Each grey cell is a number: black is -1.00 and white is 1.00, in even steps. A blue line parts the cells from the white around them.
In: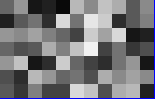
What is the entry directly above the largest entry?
0.60
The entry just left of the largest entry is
0.52
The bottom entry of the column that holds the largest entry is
0.52
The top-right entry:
0.08
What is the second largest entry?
0.80
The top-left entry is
-0.20
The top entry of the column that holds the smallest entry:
-0.93
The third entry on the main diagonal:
0.27
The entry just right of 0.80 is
0.60
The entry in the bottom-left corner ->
-0.30
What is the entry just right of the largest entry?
-0.48
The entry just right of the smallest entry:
0.44
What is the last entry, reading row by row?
-0.75
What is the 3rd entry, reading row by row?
-0.83
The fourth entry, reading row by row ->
-0.75
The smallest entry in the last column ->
-0.83
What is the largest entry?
0.90
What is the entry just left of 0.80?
-0.10
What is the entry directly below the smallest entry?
0.70

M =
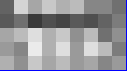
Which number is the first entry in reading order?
-0.22
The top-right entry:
-0.12
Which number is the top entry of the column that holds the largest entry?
0.30
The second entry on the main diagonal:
-0.12
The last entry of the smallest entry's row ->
-0.03
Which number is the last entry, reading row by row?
0.21
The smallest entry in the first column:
-0.30
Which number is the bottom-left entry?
0.38
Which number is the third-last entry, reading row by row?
0.30
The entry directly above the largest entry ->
0.74
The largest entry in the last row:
0.57
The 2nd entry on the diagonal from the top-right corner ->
-0.22
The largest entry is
0.84

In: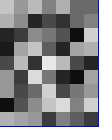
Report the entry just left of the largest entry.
-0.61
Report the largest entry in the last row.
0.38
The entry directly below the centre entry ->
-0.07
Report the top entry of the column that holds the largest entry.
0.01
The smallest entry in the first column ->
-0.89
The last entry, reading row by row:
-0.53
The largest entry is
0.82
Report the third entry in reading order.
0.46
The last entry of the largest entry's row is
-0.71
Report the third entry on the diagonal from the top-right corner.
-0.35
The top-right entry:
-0.17
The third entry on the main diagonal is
0.10
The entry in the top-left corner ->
0.54
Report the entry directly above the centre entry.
-0.26
